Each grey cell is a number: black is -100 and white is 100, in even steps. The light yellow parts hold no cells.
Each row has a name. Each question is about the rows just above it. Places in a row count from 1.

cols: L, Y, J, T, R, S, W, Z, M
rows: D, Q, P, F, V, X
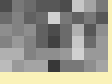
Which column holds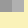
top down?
Y
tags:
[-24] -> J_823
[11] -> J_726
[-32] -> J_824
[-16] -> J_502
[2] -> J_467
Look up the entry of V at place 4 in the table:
J_726
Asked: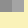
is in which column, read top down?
T
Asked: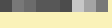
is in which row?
D

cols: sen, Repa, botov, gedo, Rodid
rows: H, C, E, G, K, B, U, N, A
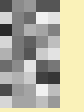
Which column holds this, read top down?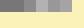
Repa
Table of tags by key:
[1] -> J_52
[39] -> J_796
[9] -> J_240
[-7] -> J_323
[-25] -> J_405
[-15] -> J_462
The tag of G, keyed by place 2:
J_323
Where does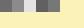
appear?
B
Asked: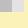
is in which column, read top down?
Rodid
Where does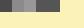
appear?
H

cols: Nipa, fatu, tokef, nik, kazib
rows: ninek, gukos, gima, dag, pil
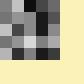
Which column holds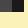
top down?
nik
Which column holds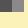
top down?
kazib
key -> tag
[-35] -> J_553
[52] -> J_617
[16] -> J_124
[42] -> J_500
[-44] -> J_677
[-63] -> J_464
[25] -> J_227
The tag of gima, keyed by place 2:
J_677
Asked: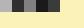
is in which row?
pil
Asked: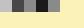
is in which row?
gima
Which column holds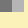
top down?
Nipa

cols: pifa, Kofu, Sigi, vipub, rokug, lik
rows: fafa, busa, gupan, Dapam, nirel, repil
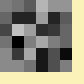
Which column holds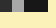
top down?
vipub
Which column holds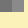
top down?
pifa
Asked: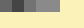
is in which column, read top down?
pifa
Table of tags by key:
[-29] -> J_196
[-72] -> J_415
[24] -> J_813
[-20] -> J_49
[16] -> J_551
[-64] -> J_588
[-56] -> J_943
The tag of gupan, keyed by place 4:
J_588

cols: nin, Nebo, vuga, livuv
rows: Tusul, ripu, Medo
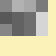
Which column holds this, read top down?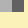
Nebo
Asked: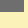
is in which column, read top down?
vuga

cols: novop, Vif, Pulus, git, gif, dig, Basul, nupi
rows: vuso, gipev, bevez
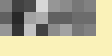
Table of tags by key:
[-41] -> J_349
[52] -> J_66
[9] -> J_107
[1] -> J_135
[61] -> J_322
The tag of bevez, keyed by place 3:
J_66
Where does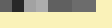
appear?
gipev
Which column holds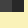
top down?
Vif
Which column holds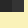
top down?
Vif
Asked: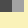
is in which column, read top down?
Pulus

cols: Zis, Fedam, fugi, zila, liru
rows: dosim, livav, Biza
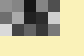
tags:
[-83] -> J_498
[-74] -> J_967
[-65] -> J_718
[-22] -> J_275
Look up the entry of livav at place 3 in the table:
J_967
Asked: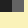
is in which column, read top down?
fugi
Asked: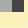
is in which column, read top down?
Fedam

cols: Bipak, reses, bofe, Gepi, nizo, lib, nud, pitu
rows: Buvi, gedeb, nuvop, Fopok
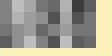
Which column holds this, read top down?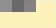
Gepi
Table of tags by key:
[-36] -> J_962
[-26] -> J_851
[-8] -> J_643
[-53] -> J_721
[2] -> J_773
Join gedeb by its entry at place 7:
J_962
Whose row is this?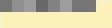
nuvop
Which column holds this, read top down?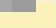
bofe
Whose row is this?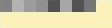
gedeb
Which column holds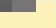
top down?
pitu

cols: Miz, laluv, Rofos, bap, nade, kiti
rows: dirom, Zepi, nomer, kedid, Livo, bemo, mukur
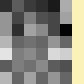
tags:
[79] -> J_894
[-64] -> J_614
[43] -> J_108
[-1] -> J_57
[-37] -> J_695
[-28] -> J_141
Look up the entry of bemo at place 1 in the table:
J_141
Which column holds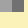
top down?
Rofos
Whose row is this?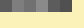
bemo

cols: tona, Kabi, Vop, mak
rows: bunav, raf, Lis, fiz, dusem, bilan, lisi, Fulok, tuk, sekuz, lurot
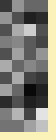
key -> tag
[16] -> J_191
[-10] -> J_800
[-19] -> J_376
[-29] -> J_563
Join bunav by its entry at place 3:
J_376
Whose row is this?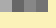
bilan
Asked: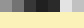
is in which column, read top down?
mak
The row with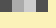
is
Lis

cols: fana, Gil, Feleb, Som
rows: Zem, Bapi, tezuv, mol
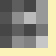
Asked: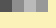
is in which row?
Bapi
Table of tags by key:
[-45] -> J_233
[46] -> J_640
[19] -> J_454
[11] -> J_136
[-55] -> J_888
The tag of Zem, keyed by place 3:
J_233
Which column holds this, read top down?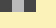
Feleb

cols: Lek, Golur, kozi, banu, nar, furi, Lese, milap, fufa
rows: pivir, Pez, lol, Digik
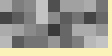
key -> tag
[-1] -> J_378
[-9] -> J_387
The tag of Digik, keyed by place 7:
J_378
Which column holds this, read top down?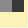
nar
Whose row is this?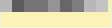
Digik

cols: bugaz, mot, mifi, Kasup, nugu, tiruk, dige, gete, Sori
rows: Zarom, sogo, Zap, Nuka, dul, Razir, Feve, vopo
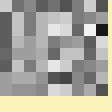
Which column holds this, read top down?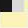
Sori
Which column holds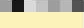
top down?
Sori
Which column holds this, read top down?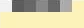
gete

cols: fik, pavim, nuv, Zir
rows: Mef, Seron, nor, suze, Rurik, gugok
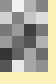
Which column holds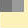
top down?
fik
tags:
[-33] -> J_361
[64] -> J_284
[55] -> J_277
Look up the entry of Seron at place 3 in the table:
J_277
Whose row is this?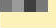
nor

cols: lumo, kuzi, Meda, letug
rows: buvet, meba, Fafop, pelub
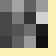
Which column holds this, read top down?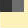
Meda
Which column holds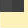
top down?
lumo
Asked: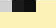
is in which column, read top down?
letug
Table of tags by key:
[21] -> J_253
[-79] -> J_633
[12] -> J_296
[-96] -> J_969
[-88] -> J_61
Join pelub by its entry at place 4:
J_61
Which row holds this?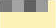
buvet

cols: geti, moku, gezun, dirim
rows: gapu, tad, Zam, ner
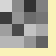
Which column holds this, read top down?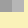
geti
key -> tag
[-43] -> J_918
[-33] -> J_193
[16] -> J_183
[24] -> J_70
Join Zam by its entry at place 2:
J_918
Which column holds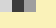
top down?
geti
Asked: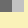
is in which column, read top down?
gezun
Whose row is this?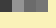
tad
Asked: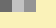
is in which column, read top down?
gezun

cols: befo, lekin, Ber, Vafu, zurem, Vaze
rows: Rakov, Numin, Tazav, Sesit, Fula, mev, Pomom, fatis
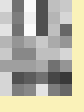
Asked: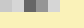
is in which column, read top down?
Vaze
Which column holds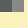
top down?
Ber
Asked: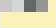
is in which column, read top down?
Vaze

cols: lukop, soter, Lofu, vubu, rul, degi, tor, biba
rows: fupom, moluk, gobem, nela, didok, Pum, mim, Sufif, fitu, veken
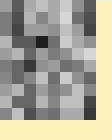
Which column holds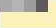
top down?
Lofu
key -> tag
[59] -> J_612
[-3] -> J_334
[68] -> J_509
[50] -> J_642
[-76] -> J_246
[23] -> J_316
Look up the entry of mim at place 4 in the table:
J_642

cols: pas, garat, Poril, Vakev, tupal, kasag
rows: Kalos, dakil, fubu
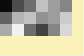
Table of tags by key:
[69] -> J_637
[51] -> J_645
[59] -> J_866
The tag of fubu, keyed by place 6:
J_637
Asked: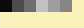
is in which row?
Kalos
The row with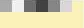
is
fubu
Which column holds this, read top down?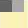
pas
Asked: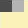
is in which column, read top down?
garat

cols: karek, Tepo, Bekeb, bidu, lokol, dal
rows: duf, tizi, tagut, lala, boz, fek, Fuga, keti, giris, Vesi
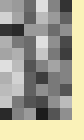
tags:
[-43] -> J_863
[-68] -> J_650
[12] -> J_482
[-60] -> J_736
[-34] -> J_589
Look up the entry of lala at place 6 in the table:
J_863
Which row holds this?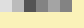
fek
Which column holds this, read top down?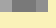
lokol
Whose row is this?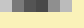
giris
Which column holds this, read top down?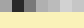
Tepo
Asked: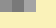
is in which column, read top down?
lokol
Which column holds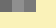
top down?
lokol

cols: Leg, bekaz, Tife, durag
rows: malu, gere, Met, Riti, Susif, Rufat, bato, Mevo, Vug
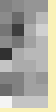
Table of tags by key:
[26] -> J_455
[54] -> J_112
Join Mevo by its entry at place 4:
J_455
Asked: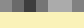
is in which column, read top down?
bekaz

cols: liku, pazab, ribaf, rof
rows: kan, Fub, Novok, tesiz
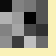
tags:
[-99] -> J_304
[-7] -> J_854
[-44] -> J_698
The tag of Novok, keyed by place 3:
J_698
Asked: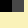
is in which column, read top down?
ribaf
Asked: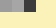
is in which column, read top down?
pazab
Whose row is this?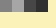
Novok

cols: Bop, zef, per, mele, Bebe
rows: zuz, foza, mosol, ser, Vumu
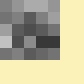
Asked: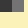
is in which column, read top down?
Bebe
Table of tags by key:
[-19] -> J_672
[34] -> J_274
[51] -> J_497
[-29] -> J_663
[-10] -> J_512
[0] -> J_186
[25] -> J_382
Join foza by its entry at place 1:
J_512
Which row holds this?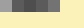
mosol
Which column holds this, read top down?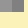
zef

